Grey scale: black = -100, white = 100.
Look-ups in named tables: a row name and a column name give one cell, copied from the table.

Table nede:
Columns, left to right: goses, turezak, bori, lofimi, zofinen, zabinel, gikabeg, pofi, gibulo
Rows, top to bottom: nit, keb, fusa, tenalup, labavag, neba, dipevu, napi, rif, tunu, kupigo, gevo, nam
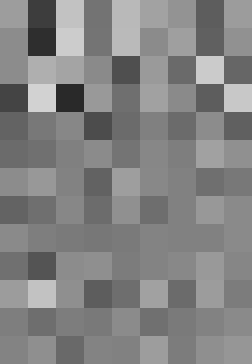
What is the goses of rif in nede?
8
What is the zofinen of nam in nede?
1
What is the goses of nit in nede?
23
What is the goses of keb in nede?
10
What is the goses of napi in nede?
-22
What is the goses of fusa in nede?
10
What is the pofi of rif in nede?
1
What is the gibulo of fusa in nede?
-20
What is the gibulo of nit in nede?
22
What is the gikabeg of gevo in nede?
-4
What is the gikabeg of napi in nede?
1
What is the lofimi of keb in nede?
-9
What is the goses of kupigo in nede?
22
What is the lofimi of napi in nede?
-15
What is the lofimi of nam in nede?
3
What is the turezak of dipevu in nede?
19
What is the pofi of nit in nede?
-27

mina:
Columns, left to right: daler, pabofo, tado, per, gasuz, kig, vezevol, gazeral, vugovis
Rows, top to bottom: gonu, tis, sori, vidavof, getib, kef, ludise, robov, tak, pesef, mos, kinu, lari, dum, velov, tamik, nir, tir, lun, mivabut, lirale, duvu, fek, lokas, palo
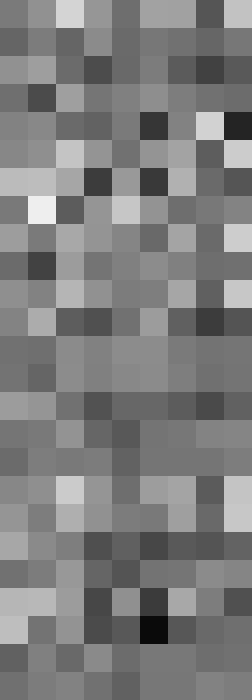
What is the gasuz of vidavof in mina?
0
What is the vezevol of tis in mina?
-11
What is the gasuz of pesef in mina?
0
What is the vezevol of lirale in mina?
-8
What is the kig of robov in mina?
15
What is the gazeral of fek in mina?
-18
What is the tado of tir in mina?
59
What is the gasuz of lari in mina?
10
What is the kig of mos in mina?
-1
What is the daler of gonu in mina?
-4
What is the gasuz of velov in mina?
-19
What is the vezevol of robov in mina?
-14
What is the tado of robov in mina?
-28
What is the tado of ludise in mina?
30
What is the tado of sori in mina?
-16
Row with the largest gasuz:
robov

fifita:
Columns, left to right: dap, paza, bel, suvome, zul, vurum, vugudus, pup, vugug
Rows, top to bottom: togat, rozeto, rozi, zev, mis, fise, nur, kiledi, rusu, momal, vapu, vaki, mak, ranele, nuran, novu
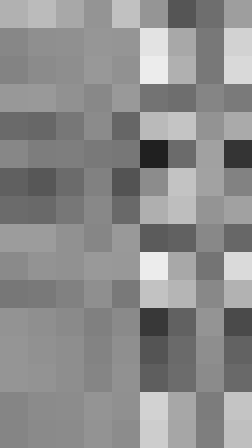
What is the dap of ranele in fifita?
17
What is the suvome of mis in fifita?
9
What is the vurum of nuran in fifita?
65
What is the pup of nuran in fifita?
-3
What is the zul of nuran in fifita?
13
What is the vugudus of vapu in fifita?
42
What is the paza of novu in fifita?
8
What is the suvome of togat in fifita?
16
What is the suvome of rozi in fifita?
19
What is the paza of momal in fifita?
15
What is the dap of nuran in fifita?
4
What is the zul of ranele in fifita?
14
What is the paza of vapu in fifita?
-5
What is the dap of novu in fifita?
4

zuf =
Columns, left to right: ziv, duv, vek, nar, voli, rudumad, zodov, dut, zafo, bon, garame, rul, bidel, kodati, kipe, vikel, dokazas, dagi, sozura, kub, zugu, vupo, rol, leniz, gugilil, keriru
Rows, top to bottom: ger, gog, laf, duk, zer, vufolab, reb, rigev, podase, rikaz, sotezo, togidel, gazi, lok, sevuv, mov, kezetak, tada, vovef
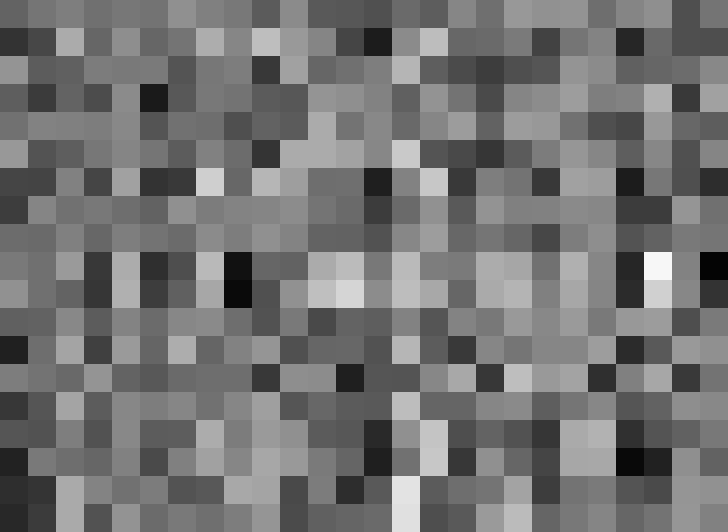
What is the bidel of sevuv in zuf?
-29
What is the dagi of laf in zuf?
-52
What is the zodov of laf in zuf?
-34
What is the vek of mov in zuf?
-1
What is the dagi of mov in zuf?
-22
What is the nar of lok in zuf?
16
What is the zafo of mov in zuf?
-3
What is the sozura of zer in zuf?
22
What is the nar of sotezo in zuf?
-58
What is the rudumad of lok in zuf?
-31
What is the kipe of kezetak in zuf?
-11
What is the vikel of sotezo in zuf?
32
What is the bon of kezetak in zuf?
31
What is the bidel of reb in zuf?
-13
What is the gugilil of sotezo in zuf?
6

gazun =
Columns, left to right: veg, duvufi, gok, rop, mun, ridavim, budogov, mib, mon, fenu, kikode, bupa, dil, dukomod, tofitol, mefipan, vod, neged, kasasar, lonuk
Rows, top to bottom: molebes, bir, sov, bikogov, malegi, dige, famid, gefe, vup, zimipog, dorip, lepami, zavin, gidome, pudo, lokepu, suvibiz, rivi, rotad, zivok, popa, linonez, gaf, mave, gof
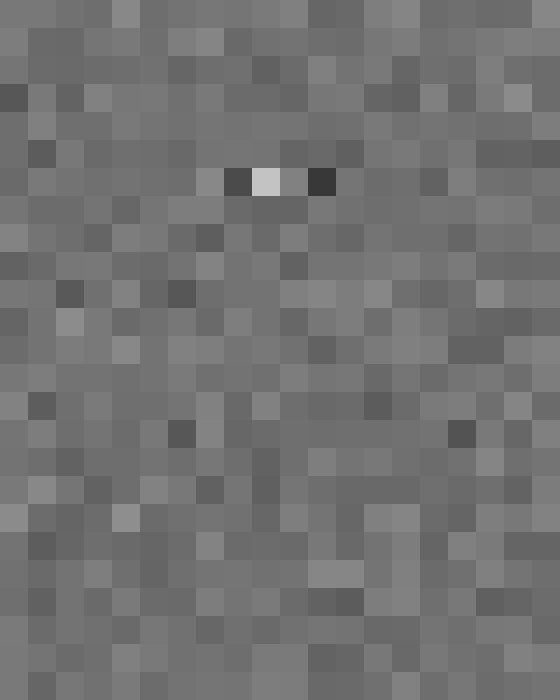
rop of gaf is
-12
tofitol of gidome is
-8
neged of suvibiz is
4
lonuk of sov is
-15
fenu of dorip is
-10
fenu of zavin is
-6
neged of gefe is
-3
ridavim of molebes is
-14
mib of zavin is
-1
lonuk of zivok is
-21
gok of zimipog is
-7
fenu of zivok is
-15
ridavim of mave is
-5
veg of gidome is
-7
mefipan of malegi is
-9
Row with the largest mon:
lepami

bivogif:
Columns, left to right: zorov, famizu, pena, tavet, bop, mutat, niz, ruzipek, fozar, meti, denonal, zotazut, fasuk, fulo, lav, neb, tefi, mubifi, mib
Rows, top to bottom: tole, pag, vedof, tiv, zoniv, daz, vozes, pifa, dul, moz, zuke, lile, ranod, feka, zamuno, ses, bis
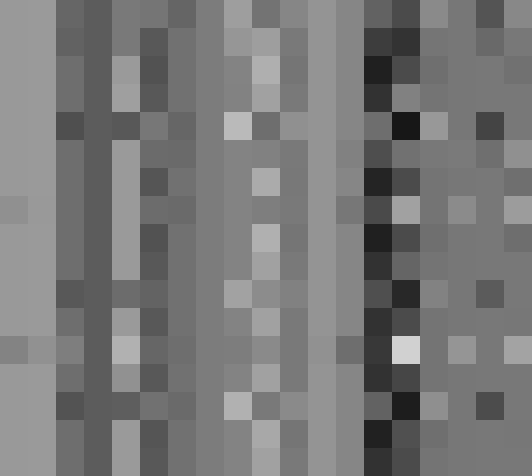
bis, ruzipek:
-3
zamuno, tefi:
-7
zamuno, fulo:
-23
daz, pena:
-14
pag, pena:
-23
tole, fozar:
24
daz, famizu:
21
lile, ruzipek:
-3
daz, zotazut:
16
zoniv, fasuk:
5
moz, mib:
-6
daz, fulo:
-39
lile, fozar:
3
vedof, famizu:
21
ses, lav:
-37
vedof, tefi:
-7

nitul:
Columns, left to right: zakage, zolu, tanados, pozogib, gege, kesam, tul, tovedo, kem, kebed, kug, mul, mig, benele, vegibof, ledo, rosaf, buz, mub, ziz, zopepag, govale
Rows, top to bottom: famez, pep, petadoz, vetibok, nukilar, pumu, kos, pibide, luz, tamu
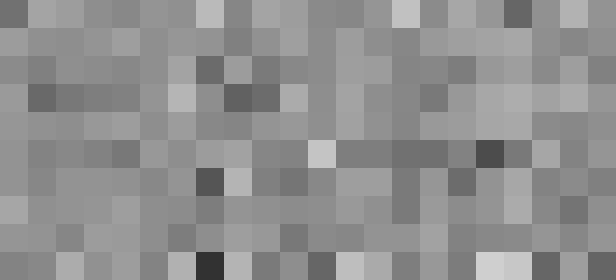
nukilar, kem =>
4
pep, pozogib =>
16
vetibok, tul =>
42
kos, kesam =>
7
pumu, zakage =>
15
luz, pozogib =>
22
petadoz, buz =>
19
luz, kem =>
24
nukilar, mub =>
32
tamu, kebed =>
-4
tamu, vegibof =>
-1
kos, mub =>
31
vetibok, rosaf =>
19
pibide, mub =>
34

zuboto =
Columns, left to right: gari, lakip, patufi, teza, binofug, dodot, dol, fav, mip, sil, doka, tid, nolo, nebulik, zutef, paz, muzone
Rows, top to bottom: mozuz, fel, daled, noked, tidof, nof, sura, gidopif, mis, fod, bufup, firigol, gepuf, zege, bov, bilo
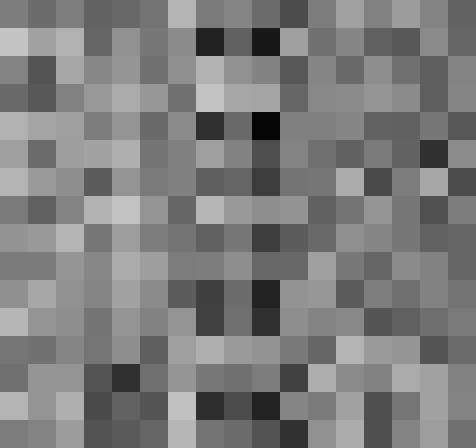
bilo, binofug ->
-30
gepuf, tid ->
-21
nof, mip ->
2
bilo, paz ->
23
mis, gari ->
15
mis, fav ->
-25
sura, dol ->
0
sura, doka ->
-10
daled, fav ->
40
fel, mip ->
-24
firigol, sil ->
-62
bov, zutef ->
-8
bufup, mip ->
-15
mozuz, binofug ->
-19
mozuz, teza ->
-22
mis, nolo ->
12
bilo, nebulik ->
-38

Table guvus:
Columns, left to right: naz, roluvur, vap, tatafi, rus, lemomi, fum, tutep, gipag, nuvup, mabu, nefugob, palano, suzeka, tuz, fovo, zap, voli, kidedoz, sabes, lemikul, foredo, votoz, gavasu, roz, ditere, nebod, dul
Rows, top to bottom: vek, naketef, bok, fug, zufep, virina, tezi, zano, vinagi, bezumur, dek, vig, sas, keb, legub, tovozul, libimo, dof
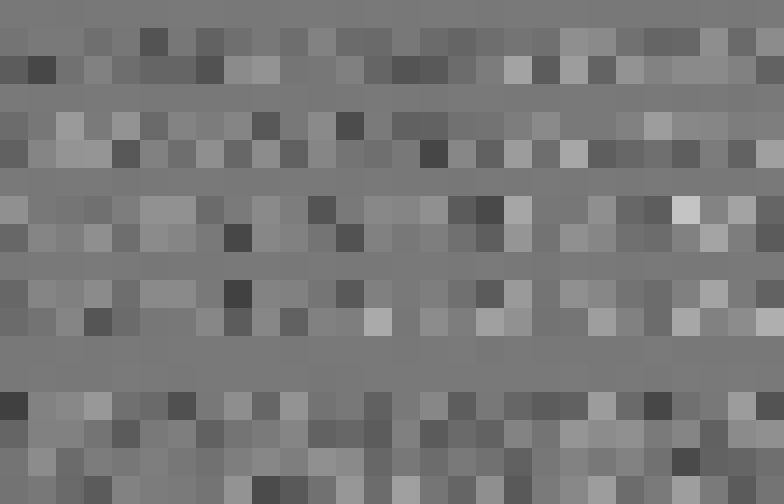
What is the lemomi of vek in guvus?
-6
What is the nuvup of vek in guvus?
-6
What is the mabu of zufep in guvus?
-6
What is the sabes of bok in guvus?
-28
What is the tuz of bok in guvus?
-34
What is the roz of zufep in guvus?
7
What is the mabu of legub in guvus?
15
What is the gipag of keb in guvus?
-5
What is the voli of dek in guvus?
-29
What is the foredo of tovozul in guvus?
10

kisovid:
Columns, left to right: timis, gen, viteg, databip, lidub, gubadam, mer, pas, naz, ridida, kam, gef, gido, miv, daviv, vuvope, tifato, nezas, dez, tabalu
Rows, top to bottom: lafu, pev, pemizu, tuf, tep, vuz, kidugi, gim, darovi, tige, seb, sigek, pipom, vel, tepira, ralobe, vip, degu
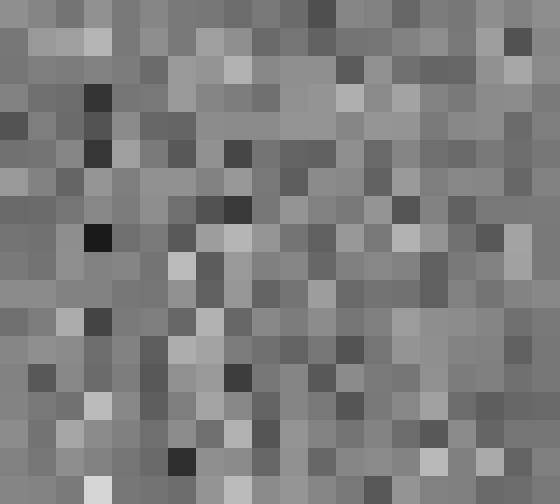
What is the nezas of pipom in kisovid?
1
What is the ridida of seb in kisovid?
-22
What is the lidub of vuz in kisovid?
25
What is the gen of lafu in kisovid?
4
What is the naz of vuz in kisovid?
-45
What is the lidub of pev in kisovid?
-6
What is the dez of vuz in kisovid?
-14
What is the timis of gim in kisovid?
-18
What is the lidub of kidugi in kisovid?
-1
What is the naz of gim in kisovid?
-55

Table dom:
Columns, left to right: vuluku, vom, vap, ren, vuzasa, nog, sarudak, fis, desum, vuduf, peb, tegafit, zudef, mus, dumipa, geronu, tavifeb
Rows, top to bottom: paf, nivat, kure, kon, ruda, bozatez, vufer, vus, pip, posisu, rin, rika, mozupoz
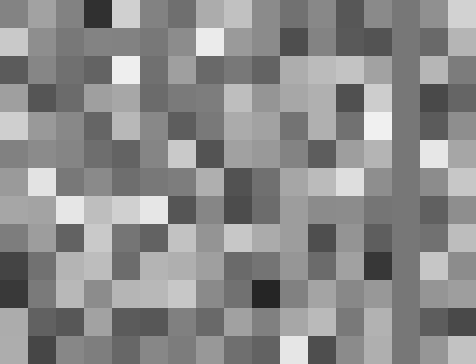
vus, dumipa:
-7
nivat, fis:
84
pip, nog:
-23
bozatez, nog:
4
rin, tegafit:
29
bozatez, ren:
-14
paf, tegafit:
7
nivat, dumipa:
-7
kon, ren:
25
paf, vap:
2
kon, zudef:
-37
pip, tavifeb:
48
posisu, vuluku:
-47
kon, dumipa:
-7
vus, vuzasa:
63
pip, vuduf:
34

